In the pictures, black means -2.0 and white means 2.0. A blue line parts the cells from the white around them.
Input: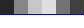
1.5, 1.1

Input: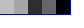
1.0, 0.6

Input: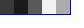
1.8, 0.7

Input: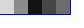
1.4, 0.2

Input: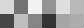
1.8, 1.5

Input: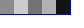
1.2, 0.8

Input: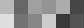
1.5, 1.2

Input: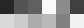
1.9, 1.8
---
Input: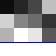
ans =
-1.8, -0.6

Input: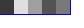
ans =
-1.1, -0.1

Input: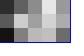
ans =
-1.3, -0.3

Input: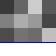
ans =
-1.1, 1.0

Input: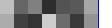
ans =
1.0, 0.3

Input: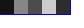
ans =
-1.7, -1.3

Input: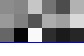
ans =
0.2, -1.4
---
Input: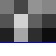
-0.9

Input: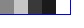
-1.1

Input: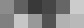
-0.9

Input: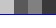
-0.6

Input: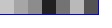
-0.2

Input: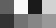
1.9

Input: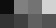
0.0

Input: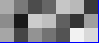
1.1

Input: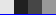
-1.5

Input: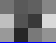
-0.6
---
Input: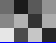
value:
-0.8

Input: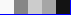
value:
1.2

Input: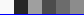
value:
-0.8

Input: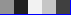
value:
1.8

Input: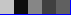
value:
0.1

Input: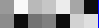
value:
-1.8

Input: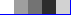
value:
-0.2

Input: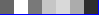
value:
1.4
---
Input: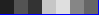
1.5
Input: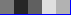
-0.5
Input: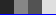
0.1
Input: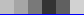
-1.2
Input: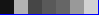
-0.4
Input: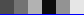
-1.8
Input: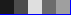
1.5
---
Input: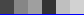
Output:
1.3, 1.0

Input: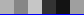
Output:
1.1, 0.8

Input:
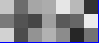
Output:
1.7, 1.6

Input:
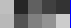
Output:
1.2, 1.0

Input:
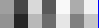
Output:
1.9, 1.8

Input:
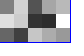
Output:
2.0, 1.5
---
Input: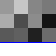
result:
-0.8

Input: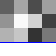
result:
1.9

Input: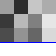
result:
0.9

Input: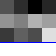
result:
0.0

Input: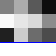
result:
1.6

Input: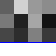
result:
-1.5
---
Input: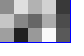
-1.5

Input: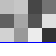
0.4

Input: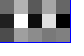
0.5

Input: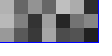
-0.6

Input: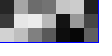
1.0

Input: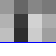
-1.3

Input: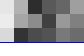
-1.2

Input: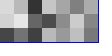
-0.2

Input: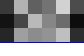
0.5

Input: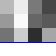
1.2
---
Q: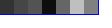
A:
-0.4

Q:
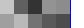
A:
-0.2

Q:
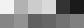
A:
-0.4

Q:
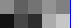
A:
-1.3

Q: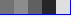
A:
-0.5

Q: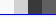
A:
1.3
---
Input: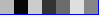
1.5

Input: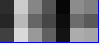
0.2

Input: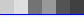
-0.7

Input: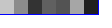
0.6

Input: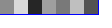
1.0

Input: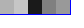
0.0

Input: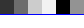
-2.0

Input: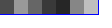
0.1
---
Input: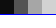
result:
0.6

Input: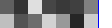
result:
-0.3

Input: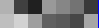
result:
0.5

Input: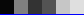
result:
-1.2

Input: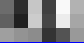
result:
0.2

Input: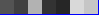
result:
0.8

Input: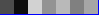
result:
1.3
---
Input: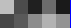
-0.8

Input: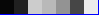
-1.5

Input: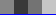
-1.1

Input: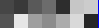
-1.1

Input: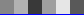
0.8

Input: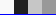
-1.5

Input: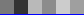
-1.2

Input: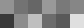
-0.2

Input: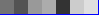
-0.7
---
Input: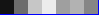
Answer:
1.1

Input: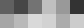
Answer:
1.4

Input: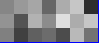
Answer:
-0.5

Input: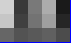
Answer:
-0.6

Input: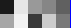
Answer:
-1.1

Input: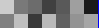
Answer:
-1.1
